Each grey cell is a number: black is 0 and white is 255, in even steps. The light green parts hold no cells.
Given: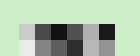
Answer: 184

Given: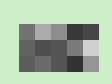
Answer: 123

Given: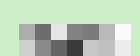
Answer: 192

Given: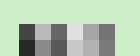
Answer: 178

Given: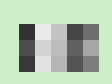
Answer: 97

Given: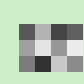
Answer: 152

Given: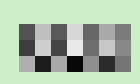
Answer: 199
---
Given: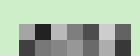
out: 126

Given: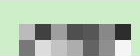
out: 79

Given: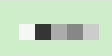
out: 135

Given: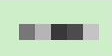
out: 76

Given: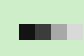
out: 217

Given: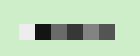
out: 55

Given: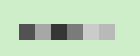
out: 123

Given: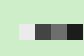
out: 28
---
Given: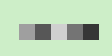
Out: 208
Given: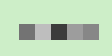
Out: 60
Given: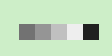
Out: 192
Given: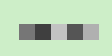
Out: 195
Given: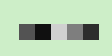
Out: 208
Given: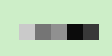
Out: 144
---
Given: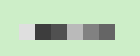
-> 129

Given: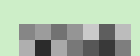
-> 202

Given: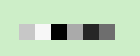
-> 38

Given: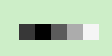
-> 245

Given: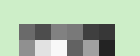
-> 63

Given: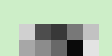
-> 194

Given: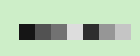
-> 46
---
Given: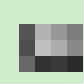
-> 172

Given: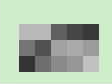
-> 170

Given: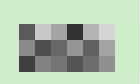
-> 97

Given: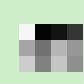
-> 181

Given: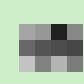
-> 77

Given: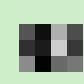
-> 205
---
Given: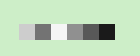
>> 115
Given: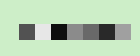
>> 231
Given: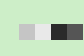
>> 233
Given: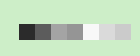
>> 92
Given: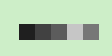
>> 65
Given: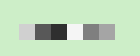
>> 88
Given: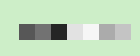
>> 114
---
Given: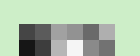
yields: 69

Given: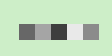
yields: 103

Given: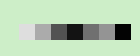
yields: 222

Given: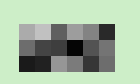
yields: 171

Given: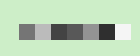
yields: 117

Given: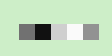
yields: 113

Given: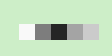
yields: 249
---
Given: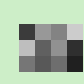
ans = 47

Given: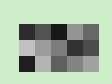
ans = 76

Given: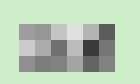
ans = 118

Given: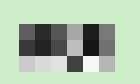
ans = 113

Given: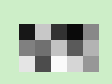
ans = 179

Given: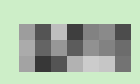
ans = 108

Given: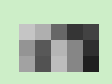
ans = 47
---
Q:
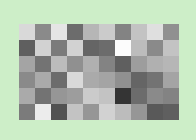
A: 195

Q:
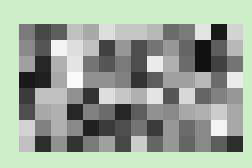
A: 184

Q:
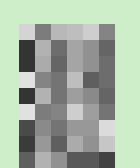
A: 101

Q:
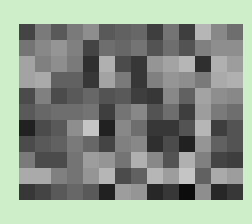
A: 142

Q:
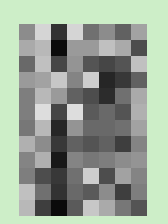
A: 77

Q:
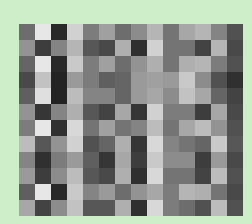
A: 73

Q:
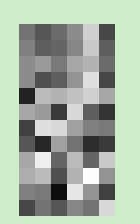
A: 94

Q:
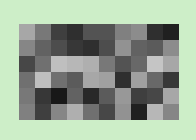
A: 140

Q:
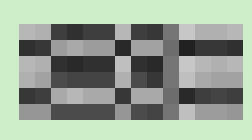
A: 48
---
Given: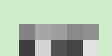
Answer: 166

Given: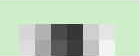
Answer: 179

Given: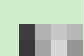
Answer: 178

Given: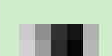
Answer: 143

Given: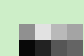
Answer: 226

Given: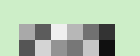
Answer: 92

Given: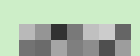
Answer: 149

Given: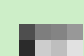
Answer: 126
